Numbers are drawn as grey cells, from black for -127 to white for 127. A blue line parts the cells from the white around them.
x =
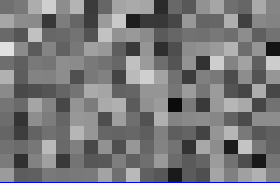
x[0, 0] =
-15
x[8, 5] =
24
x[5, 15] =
-6
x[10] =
[-14, -20, -8, 58, -22, 0, -55, 18, -48, 23, -25, 3, -12, -76, 40, 13, -99, 68, -7, -29]
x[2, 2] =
65
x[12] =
[27, -34, -31, -6, -9, -6, -5, 35, -16, 57, -31, -40, -101, -36, -48, 37, 0, 32, 49, 2]
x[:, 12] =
[-23, -56, -25, -49, -43, -14, -9, -116, 4, -33, -12, -20, -101]
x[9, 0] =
-26
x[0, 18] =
42
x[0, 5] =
52
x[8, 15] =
7
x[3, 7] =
24
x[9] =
[-26, -65, -28, -14, -21, 54, 22, -25, -27, -24, -33, 1, -33, -27, -60, 21, 54, -6, -40, -31]
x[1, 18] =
8
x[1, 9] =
-97
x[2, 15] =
-7
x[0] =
[-15, -7, 45, 79, 13, 52, -68, -25, 36, 42, 38, -84, -23, -39, 18, 38, -16, -25, 42, 5]
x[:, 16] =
[-16, 47, -17, 51, 3, -51, -43, 54, -29, 54, -99, -13, 0]
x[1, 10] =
-70
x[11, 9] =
-30
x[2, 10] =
11
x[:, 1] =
[-7, 12, -42, 11, -32, -34, -54, -21, -75, -65, -20, -79, -34]
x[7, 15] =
25
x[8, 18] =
13
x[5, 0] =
49
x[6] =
[10, -54, -48, -42, -26, -11, 42, 37, -29, -26, 21, 21, -9, 28, -9, 27, -43, -57, 45, -56]
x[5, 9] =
58

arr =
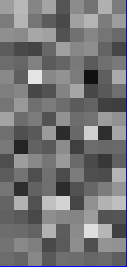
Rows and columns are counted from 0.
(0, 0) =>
30
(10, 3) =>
-38
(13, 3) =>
-16
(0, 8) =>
-4
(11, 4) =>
26
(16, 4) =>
-35
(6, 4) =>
3
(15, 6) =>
28
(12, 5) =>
-3
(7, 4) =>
-18
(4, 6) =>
-37
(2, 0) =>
15
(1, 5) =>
33
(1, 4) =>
-54
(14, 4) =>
83
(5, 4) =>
18
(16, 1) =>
-20
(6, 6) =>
-56
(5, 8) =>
42
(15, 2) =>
-55
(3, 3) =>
-23
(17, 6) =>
-48
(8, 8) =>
17
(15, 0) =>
-30
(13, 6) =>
-24
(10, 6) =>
-19
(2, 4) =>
-45
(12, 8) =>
52
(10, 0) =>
-7
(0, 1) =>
56
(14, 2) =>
-46
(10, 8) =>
-22
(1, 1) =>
52

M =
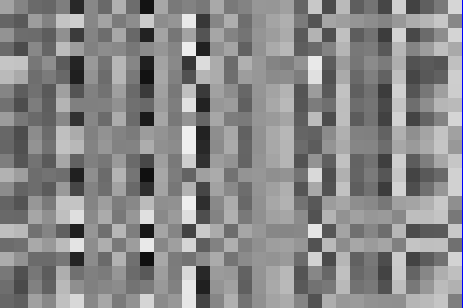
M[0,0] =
35
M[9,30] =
36
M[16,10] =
-103
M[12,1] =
30
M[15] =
[-22, -23, 38, 16, 63, 95, 10, 43, -7, 23, 96, 9, 27, 94, -49, 3, 48, -6, 16, 33, 38, 12, -45, 52, 18, 33, 23, 26, 8, 62, 61, 68, -7]
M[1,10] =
75
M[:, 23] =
[-52, 37, -48, 3, -35, -47, -38, -16, -51, 11, 20, -32, -49, -45, 28, 52, -41, 58, -52, -24, -7, 46]
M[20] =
[-17, -53, 1, -30, 57, 15, 0, 7, 12, -12, -4, 25, 1, 103, -95, 20, 33, -32, 19, 41, 57, -38, -13, -7, 57, -13, -6, -46, 62, -7, 23, 59, 49]
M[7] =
[-14, -50, -2, -33, 52, 0, 0, 1, 17, -15, -22, 27, -1, 97, -93, 23, 28, -31, 19, 40, 57, -41, -3, -16, 61, -18, -10, -54, 68, -17, 14, 54, 58]
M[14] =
[-27, -44, 23, -5, 67, 68, 4, 30, -2, 8, 59, 15, 17, 110, -81, 9, 44, -23, 17, 39, 50, -12, -39, 28, 38, 14, 9, -8, 32, 36, 49, 72, 15]
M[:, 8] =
[48, -4, 40, 9, 55, 54, 31, 17, 44, 3, 2, 26, 52, 35, -2, -7, 55, -6, 50, 22, 12, -5]
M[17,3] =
25
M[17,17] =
0
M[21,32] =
-1
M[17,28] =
0
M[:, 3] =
[-25, 2, -34, -26, 14, -4, -38, -33, -31, -20, -13, -37, -12, -36, -5, 16, 4, 25, -20, -35, -30, 8]
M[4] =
[69, 67, -8, 14, -36, -91, 25, -12, 55, 6, -96, 35, 9, -73, 92, 43, -20, 48, 24, 4, -1, 19, 105, -35, 28, -9, 11, -4, 46, -45, -37, -42, 64]
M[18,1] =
18
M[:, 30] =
[-32, 54, -20, 29, -37, -39, -8, 14, -27, 36, 42, -1, -38, -15, 49, 61, -38, 63, -35, 7, 23, 58]
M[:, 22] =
[72, -43, 51, -21, 105, 96, 28, -3, 60, -29, -35, 19, 89, 40, -39, -45, 101, -45, 82, 7, -13, -45]
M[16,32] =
72
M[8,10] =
-101
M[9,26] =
0
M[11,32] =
70
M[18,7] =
-21
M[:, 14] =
[-7, -71, -43, -95, 92, 53, -69, -93, -25, -93, -87, -78, 32, -57, -81, -49, 73, -33, 12, -87, -95, -59]
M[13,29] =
-49

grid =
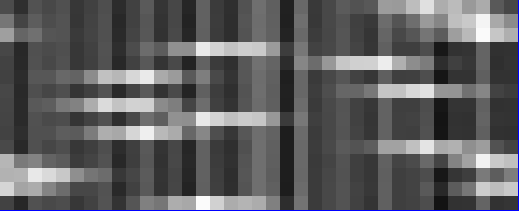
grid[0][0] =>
-51
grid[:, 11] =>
[-74, -76, -77, -35, -75, 42, -76, 11, -33, 57, -75, -77, -75, -76, -9]
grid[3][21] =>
-8
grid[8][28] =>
-63
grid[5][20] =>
-96
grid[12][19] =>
-34
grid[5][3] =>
-40
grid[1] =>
[-9, -59, -34, -50, -44, -73, -60, -47, -87, -62, -41, -76, -56, -92, -30, -67, -81, -42, -18, -31, -95, -16, -71, -55, -44, -63, -70, -19, -43, -17, 26, 6, 63, 73, 116, 41, 11]
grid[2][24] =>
-42
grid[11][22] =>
-69
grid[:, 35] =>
[-38, 41, 70, -78, -80, -77, -61, -78, -75, -78, -45, 74, -34, 61, -77]
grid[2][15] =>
-68
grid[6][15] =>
-66
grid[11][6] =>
-59
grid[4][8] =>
-87
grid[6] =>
[-56, -86, -48, -57, -48, -74, -63, -44, -86, -60, -37, -76, -53, -91, -31, -66, -80, -44, -17, -33, -94, -24, -66, -49, -25, -25, -7, 69, 67, 88, 98, 21, 20, -14, 6, -61, -67]
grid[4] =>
[-61, -86, -46, -55, -46, -72, -63, -46, -87, -62, -39, -75, -54, -92, -29, -68, -79, -40, -14, -27, -83, 6, -19, 24, 71, 80, 81, 109, 48, 13, -3, -82, -63, -72, -27, -80, -76]
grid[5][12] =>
27
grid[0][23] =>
-55
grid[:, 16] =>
[-80, -81, -81, 66, -79, -75, -80, -76, 64, -72, -80, -78, -81, -80, 44]
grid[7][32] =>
-75
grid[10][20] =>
-97
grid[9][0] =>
-61
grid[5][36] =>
-77
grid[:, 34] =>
[43, 116, 122, -27, -27, -32, 6, -30, -27, -31, 29, 113, -5, 77, -27]
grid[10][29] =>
64
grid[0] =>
[-51, -80, -45, -55, -47, -72, -62, -49, -83, -62, -37, -74, -56, -89, -30, -68, -80, -45, -16, -32, -94, -23, -70, -55, -36, -45, -39, 28, 26, 61, 96, 45, 59, 25, 43, -38, -57]
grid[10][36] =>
-60
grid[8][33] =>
-78
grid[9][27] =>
-29

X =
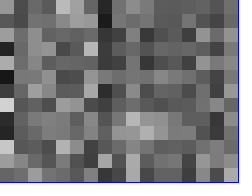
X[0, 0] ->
23
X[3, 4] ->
-54
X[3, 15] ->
-60
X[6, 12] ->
-30
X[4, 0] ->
44
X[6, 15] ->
-63
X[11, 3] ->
-42
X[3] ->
[-92, -22, 14, 19, -54, -38, 54, -67, -35, -23, -44, -24, -28, -24, -33, -60, -6]
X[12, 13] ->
-65
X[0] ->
[23, -51, -22, -37, 58, 33, -26, -88, -14, 12, -5, -35, -36, -33, -29, -43, -16]
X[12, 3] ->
-12
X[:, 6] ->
[-26, 24, -21, 54, -29, 20, 39, -52, 7, 3, -61, -64, 0]
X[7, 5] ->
19
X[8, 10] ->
20
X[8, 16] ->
11
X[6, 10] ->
-50
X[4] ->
[44, -18, 6, -34, -24, -26, -29, -68, -62, -11, -72, -49, -39, -62, 19, -6, 7]
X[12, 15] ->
-52
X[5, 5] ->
-50
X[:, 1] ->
[-51, -53, -18, -22, -18, -7, -25, -41, -29, -35, -40, 6, -17]
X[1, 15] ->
-58
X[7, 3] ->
-49
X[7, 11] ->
-47
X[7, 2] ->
-30
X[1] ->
[-39, -53, -13, -15, 9, 30, 24, -100, -9, -19, -11, -37, -39, -11, -44, -58, -23]
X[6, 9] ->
10
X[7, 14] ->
-14
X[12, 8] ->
-56
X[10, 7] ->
-40
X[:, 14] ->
[-29, -44, 19, -33, 19, -34, -16, -14, -33, -45, -14, 22, 8]
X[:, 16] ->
[-16, -23, 18, -6, 7, -7, 23, -25, 11, -14, -21, 12, 42]
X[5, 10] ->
-14

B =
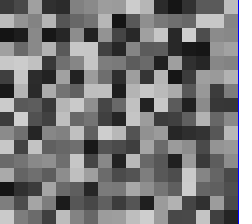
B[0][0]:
-69
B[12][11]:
-39
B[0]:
[-69, -54, 32, -79, -84, 1, 10, 29, 27, 76, 54, -84, -106, -77, -37, -37, 61]
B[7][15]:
-72
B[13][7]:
-4
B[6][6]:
62
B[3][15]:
24
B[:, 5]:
[1, -24, 13, 71, 6, -93, -31, 74, -23, 64, -16, 70, 63, -33, -41, 3]
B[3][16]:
34
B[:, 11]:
[-84, -7, 70, -34, -95, 53, 58, 72, -67, 27, -20, -40, -39, -10, 27, 27]
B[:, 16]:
[61, 5, 8, 34, 3, 50, -2, -73, 9, 56, 25, 12, -54, -48, -53, -91]
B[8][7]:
-63
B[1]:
[59, 19, 3, 53, -42, -24, -11, 55, -106, -39, 15, -7, -16, -24, 71, 71, 5]
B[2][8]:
-58
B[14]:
[-1, -51, 37, -2, -100, -41, -56, -31, -67, -42, -96, 27, 50, -58, -79, 28, -53]
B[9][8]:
56
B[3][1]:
-22
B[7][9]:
65
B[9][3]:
7
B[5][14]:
31
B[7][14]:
11
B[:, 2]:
[32, 3, 9, 9, 65, -83, -85, -34, -46, -90, 67, 9, -16, -67, 37, -20]
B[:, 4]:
[-84, -42, -89, -38, -15, 33, -12, 53, 63, 1, -24, -17, 13, -21, -100, 60]
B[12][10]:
-1
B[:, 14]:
[-37, 71, -50, -105, -89, 31, 24, 11, 51, -76, -53, -69, 5, -26, -79, 68]
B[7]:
[75, -38, -34, -70, 53, 74, 15, -57, -22, 65, -93, 72, -36, -95, 11, -72, -73]
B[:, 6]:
[10, -11, -94, 70, 69, 28, 62, 15, -11, -31, -103, -58, 31, -89, -56, -24]
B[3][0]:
32
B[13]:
[-106, -79, -67, 37, -21, -33, -89, -4, -6, 40, 15, -10, -32, 76, -26, -32, -48]
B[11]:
[-21, -11, 9, 15, -17, 70, -58, 8, -93, 57, -23, -40, -95, 27, -69, -34, 12]
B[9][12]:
-89
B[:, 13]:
[-77, -24, 79, -102, -79, -67, -39, -95, -31, -81, 13, 27, 74, 76, -58, -54]
